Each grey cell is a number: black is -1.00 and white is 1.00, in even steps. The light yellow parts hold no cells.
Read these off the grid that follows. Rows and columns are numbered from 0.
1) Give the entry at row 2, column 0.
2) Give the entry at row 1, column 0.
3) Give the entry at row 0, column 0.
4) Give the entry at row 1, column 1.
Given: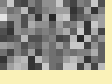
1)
0.79
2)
0.25
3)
0.00
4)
-0.12
